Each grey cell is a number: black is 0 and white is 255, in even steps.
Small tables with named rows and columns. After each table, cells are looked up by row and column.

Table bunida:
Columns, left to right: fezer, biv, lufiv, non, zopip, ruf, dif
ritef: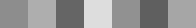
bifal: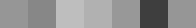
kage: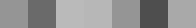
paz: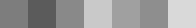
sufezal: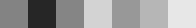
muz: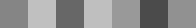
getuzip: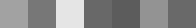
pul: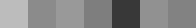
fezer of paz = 125
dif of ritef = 166
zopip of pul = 56
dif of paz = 217
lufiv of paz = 137
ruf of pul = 145
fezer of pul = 188
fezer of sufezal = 131
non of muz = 191
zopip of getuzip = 92
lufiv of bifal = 190
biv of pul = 139
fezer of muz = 133
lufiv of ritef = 101
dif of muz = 145
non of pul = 126
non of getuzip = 104
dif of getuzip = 105

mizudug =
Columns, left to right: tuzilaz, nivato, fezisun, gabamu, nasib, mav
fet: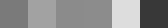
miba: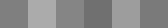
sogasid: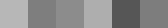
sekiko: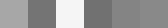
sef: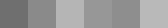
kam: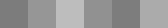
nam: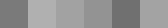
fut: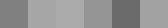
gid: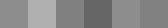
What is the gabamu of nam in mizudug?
147
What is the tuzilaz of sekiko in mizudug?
167
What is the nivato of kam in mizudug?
150
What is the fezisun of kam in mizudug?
189
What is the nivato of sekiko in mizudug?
116
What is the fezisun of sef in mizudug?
181
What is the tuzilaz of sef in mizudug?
111
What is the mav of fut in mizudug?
162
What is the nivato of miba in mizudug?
171

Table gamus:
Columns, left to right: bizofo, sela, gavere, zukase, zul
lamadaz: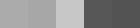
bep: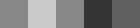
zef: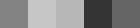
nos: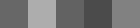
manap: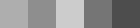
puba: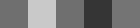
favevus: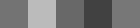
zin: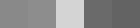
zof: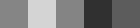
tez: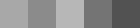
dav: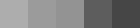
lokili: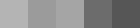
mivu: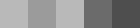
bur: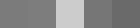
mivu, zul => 78
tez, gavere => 183
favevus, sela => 187
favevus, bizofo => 115
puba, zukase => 53
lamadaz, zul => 83
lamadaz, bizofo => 171
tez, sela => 139
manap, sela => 142
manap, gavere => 204
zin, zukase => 106
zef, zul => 100
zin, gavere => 212
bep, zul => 95
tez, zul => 82
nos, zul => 129
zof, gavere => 132
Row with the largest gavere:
zin

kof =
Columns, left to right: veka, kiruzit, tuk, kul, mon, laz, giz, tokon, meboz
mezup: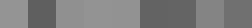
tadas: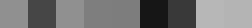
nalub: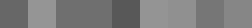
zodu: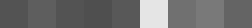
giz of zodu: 112
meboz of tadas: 180
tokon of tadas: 183
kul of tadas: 126
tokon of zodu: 121
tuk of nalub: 111
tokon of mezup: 132
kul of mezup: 147
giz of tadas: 57
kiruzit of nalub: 149
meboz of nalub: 134
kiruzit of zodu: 94
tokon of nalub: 118
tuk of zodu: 83
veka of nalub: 103
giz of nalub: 144
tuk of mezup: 144
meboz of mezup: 112
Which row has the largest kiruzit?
nalub

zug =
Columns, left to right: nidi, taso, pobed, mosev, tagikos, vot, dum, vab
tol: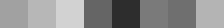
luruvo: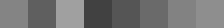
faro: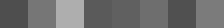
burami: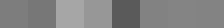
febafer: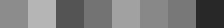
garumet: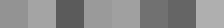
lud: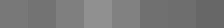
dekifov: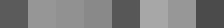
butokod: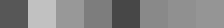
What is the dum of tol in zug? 111
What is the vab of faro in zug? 123
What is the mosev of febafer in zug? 115
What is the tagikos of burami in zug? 90
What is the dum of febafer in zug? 120
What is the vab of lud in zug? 103
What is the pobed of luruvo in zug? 160
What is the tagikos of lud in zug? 129
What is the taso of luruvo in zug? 95
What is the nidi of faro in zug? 78
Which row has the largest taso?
butokod

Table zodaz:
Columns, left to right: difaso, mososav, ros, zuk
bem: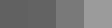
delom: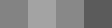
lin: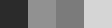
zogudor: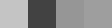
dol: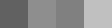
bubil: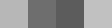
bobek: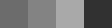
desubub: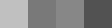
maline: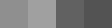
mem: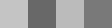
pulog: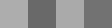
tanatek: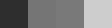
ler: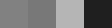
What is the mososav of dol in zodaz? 142
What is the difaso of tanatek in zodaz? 46
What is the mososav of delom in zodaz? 163
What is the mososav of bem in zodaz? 99
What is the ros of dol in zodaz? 128
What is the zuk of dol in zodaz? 192
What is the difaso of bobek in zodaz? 108
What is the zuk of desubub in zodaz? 82
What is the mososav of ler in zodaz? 120
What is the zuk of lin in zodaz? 213
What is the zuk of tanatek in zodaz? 205
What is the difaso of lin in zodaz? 43
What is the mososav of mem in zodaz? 104
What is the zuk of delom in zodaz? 91
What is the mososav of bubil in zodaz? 110
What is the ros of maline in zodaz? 97
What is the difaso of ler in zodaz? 129
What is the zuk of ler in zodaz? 31
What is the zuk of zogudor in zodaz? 158
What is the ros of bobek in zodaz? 169
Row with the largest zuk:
lin

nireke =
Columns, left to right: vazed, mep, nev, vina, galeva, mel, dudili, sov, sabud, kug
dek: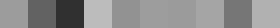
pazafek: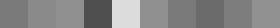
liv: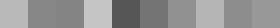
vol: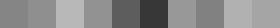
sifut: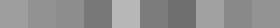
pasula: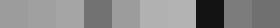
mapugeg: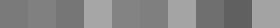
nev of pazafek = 144
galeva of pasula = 156
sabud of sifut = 137
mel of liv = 116
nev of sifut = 141
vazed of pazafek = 122
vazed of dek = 156
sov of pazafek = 107
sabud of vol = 177
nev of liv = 132
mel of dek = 157
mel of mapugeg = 127
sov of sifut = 161

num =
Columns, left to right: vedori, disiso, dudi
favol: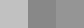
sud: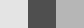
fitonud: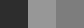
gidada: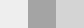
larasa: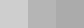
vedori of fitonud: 45
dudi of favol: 149
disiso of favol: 136
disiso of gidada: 164
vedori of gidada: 238
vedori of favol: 193
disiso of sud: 79
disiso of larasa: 181
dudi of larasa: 171
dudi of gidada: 212
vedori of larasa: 206
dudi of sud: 182
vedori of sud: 228

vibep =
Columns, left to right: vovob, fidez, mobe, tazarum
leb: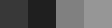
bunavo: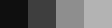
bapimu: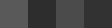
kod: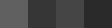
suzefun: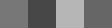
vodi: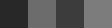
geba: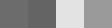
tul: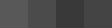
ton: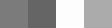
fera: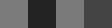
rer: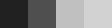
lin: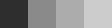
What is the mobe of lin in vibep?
172
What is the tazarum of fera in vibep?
68
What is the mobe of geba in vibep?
227
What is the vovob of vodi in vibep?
40
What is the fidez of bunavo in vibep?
62
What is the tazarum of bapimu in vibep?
50
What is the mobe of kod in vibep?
69
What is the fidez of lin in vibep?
138

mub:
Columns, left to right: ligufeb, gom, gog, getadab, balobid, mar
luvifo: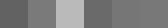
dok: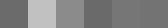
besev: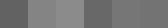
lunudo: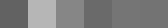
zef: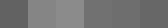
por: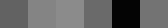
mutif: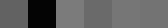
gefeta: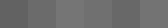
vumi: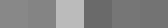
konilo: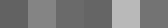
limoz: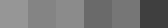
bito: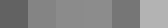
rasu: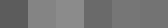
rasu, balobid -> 118
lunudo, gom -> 182
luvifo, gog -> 186
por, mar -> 115
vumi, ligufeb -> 136
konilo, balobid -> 185
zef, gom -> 133
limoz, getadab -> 106
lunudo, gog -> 134
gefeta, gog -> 117
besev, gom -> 132
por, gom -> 132
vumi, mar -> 115
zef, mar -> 103
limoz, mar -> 63

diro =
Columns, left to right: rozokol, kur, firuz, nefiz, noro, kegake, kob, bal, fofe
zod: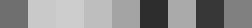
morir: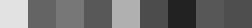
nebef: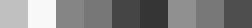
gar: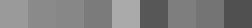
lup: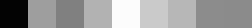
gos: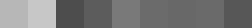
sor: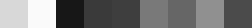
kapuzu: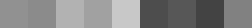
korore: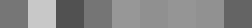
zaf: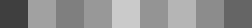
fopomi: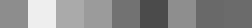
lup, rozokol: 3
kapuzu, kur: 139
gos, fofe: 87
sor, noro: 62
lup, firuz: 128
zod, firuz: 205
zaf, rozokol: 63
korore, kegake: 144
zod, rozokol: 111
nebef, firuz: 133
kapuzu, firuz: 178

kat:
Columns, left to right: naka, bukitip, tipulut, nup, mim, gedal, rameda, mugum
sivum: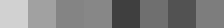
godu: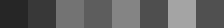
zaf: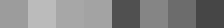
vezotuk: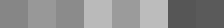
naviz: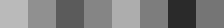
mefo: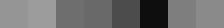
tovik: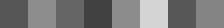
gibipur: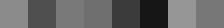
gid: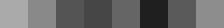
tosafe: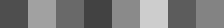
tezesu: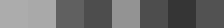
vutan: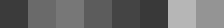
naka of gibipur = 139
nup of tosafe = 66
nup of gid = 70
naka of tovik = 86
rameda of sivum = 82
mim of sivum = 63
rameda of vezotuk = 86
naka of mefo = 149
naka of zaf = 156
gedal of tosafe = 205
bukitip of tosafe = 161
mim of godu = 132
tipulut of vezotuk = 139

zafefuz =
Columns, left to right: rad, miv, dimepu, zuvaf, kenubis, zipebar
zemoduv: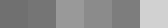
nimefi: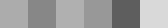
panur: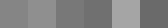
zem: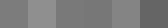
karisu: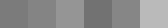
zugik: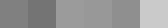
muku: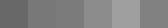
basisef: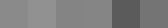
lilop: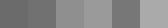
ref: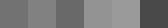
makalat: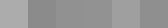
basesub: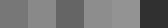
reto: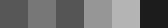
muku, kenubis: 159
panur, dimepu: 120
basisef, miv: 145
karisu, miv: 132
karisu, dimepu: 149
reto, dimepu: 85
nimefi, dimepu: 176
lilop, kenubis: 119
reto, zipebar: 28
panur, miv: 143
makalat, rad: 172

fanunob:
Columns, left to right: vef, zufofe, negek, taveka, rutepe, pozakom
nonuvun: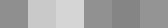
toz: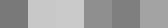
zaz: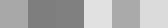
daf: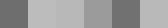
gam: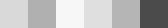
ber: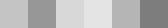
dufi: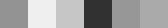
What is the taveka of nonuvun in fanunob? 145
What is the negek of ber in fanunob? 216
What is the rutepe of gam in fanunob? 181
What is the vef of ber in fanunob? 196
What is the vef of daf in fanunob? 110
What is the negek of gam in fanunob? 247
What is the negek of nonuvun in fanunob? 213
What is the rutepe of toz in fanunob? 127
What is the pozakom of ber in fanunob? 125
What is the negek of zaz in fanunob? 128
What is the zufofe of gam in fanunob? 176
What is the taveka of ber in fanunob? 228
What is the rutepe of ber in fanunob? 181
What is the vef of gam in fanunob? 217
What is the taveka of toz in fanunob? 143
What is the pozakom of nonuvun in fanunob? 148
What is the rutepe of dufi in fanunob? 151
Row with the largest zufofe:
dufi

